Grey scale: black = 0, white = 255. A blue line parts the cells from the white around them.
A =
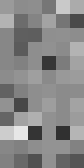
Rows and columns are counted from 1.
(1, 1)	154
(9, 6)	156
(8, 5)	139
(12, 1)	129
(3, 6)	141
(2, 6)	74
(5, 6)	163
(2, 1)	179
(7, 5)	139
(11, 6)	130
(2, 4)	163
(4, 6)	179
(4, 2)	91
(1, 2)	140
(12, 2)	104
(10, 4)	145
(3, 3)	94
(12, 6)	84
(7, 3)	142
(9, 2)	163
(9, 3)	176
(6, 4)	138

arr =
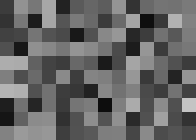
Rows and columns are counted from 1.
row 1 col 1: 60
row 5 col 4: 67
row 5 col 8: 26
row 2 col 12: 57
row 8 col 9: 127
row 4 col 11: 150
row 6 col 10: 151
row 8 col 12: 140
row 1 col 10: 51
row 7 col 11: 74
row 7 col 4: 114
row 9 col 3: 139
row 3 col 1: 65
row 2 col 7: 105
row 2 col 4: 166
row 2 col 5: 85
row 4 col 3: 144
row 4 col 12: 59
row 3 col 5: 74
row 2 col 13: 178
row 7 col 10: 129
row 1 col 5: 34
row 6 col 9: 103
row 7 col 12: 61
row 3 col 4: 83
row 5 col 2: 171
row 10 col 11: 138
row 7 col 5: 61
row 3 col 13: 88
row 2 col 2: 120
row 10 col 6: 82
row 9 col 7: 142
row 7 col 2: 176
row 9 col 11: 81

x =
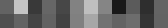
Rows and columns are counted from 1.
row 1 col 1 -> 99
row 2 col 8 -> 114
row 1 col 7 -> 191
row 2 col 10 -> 109
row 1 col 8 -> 133
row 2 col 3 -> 68

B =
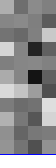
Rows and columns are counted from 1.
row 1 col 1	174
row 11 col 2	116
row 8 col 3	114
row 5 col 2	134
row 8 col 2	108
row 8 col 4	222
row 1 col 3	139
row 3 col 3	128
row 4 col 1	213
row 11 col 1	148
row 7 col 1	217
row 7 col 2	195
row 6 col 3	20
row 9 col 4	212

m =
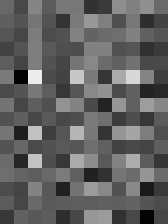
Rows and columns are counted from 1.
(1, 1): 104
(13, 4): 105
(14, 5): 32
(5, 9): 96
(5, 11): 72
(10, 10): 165
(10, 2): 30
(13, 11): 149
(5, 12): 74
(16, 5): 46
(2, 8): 127
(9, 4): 89
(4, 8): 129
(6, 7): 122
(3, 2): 70
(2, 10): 119
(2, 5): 52
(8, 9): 150
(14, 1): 76
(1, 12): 106
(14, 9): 82
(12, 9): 131
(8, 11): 157
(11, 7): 110
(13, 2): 100
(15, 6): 94
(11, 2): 103
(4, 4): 89
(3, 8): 106
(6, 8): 54
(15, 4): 89
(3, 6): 130
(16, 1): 56
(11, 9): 66
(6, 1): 122
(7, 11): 35
